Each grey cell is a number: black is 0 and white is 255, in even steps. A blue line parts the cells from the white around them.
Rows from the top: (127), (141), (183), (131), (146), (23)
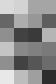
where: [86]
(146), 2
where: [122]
(131), 3
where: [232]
(23), 0
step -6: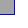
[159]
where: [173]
(141), 1
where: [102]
(141), 0

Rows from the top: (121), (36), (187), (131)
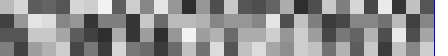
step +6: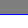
[133 133]
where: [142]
(131), 20

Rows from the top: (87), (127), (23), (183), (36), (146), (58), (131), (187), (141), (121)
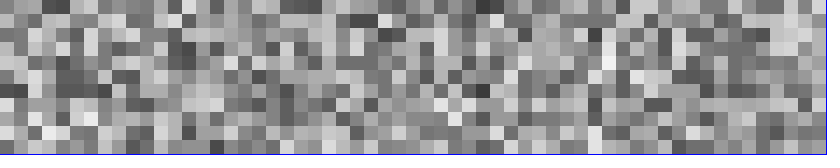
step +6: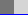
[123 219]
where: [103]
(87), 31

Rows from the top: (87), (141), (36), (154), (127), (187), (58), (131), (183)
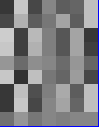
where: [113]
(183), 0
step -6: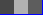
[ 65 171  87]
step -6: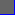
[95]
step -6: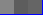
[128  87  95]
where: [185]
(36), 2

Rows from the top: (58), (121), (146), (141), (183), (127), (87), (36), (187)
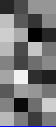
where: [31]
(127), 3
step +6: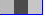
[191  81 204]
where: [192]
(121), 0

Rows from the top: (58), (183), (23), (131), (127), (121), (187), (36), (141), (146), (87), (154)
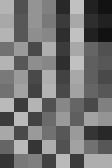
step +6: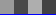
[160  79 180  72]
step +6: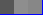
[ 93 148 141]
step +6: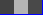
[ 72 186  79]
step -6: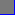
[115]

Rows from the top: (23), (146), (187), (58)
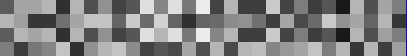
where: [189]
(58), 18
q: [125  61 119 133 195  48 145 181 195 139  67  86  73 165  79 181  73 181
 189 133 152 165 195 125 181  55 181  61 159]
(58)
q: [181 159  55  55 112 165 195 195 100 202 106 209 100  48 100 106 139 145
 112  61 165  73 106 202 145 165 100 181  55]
(146)
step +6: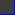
[67]
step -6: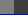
[119  55]
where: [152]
(58), 20

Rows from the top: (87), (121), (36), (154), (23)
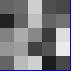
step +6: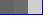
[106 114 213]
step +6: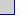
[213]
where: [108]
(87), 1
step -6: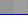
[144 152]
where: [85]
(154), 3

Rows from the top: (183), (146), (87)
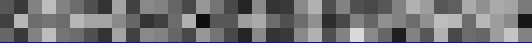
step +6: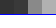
[ 57  63 143 183]
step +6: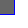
[108]
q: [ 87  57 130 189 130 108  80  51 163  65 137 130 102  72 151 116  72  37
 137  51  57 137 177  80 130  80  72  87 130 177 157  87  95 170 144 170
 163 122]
(183)
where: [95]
(183), 32
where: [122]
(183), 37
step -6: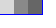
[211 131  96]
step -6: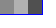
[131 171  74]

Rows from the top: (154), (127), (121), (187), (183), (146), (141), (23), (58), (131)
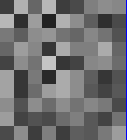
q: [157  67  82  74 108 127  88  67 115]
(58)
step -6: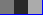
[115  35 165]
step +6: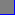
[133]
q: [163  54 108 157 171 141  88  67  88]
(141)
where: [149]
(121), 3

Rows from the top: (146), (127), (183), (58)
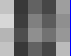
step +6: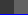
[ 62 104]
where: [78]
(183), 1
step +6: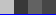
[201  62 104  76]
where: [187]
(58), 4
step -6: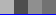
[175  72 137 108]
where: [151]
(183), 4

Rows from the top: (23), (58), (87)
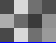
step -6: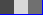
[ 66 210 106]
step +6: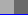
[179 112]

